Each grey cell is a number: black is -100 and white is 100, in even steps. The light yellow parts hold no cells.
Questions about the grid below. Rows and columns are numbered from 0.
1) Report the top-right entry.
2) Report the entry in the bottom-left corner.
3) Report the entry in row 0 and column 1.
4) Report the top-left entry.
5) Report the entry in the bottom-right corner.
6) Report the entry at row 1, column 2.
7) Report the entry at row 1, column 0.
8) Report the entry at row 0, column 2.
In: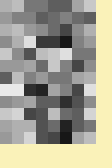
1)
57
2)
20
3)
48
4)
38
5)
48
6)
1
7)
20
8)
-7

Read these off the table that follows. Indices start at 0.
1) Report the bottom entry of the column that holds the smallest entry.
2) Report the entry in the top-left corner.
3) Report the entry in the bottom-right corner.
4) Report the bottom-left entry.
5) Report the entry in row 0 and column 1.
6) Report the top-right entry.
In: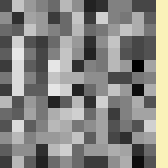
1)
-90
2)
-45
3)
-36
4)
-54
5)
54
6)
-45

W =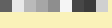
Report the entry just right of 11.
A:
92
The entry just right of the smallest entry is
63

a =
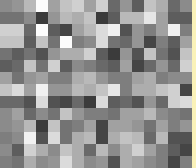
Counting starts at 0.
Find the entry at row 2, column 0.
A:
63
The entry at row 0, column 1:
17
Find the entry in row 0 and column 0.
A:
9
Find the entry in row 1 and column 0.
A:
-10
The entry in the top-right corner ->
9
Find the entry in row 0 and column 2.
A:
45
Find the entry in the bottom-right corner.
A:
-1
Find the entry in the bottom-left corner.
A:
-1
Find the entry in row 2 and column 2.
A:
-18
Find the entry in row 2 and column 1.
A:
63
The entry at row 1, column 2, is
9

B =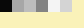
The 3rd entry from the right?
3
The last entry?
66

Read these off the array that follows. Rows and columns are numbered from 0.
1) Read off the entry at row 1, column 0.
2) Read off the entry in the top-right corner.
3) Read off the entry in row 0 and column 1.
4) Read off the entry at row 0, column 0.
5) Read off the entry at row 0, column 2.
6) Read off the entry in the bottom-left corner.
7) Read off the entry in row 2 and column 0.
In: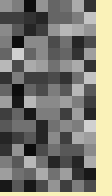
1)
-51
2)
-61
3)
-2
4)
16
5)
-90
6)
-81
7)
8

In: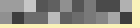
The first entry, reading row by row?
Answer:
23
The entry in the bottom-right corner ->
-52
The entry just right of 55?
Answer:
-33
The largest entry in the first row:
55
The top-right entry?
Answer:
39

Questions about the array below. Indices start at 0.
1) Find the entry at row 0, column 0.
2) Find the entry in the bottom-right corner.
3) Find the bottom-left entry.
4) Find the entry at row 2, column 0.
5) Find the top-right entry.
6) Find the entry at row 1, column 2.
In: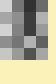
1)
65
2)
30
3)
55
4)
65
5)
-16
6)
-52
